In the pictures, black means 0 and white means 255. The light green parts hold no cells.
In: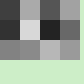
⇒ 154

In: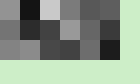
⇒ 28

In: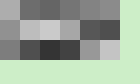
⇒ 196

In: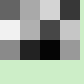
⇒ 153

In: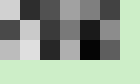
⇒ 94

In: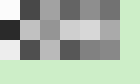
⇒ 136

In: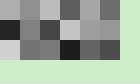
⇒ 77

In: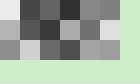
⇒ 156

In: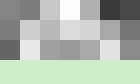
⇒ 138
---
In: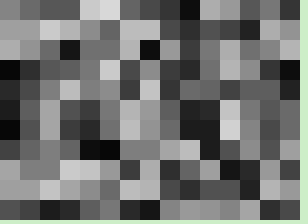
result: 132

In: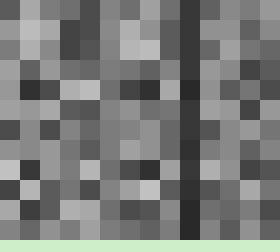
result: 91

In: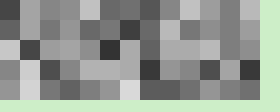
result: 70

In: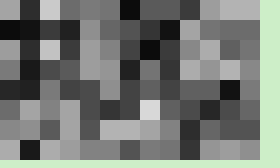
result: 164

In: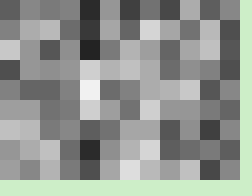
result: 94
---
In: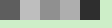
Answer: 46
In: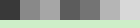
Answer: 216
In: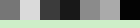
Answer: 3
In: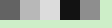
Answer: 142
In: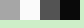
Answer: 9
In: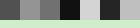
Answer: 191
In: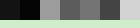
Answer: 211
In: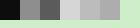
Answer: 173
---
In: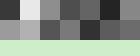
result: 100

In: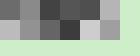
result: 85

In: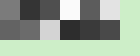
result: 250

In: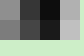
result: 54

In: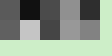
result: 75

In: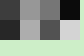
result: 151

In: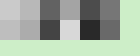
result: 164

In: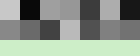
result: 60

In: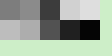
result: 60
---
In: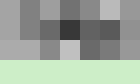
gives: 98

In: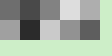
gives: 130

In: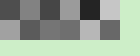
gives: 155

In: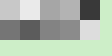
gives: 166

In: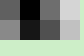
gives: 1

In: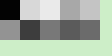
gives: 234

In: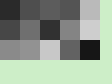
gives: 49

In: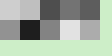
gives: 78

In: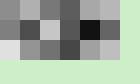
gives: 86
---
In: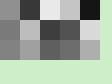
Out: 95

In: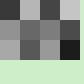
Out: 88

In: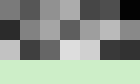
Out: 208

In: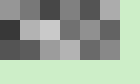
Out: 179

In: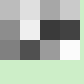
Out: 80

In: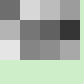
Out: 133

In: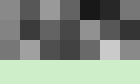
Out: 105

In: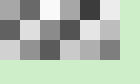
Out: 202

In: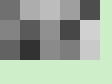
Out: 138
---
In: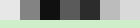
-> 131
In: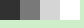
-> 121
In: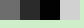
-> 42
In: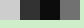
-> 50
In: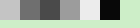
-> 111
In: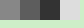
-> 93
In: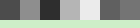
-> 142
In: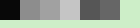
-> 141
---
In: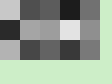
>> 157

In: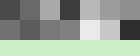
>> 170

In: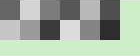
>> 124

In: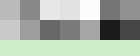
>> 231

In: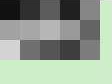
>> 182

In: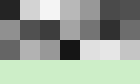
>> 61

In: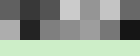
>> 83

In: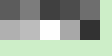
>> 64

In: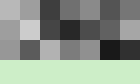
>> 69

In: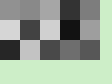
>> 208
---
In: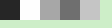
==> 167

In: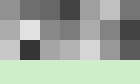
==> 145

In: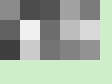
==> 130

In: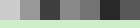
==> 115

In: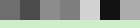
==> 126

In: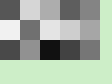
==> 132

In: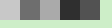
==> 110

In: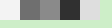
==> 138

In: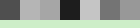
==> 152
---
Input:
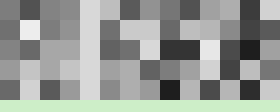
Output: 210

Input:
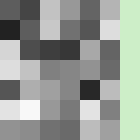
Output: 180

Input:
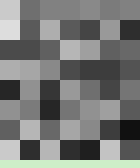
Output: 129

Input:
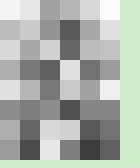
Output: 251

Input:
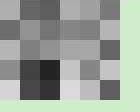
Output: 121

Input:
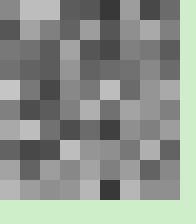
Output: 107
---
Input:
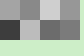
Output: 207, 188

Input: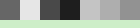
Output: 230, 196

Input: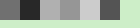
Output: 204, 176

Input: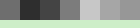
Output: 199, 166

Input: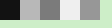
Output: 239, 184

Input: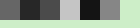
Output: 197, 134

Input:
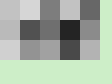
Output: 214, 208
